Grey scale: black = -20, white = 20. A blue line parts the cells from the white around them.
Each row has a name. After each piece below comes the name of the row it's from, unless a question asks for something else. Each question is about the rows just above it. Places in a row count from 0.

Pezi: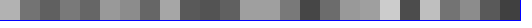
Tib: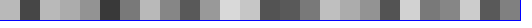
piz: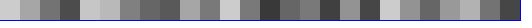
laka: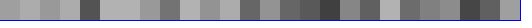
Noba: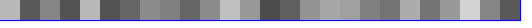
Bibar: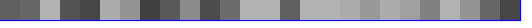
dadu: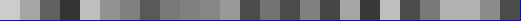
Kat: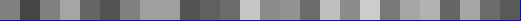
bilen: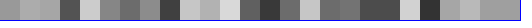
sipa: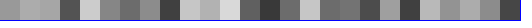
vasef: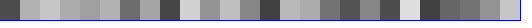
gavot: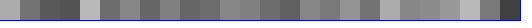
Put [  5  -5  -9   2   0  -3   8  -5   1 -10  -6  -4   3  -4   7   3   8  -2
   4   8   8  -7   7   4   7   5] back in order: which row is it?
laka
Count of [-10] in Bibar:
1

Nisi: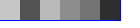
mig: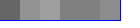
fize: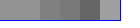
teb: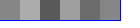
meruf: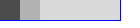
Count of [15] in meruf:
0
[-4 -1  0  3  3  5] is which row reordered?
fize
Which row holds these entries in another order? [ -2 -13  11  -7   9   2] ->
Nisi
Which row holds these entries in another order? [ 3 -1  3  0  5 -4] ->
fize
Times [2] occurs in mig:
1

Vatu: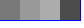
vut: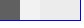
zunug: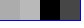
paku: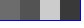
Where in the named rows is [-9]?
zunug, 3
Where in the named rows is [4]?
Vatu, 1
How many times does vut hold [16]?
0
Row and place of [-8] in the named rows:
Vatu, 3

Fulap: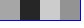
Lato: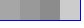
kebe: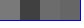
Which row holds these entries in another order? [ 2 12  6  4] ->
Lato
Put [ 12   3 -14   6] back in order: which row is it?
Fulap
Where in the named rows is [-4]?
kebe, 3
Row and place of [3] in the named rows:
Fulap, 3
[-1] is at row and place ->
kebe, 0

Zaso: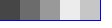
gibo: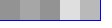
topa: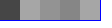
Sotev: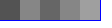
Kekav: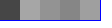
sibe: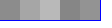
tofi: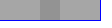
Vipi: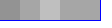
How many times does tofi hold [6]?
4
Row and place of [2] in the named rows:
sibe, 0
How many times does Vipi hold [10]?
1
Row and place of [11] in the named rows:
Zaso, 4
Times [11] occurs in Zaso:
1
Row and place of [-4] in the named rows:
Sotev, 2
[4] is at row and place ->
Zaso, 2

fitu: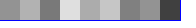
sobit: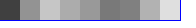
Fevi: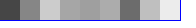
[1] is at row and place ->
Fevi, 1
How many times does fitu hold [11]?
1
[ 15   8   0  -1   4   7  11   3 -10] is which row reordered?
sobit
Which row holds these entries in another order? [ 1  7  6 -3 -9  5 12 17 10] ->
Fevi

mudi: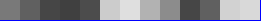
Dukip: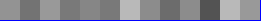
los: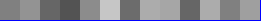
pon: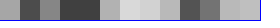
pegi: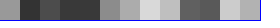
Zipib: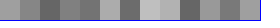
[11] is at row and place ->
los, 5
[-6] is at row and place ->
pegi, 10
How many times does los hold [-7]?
1

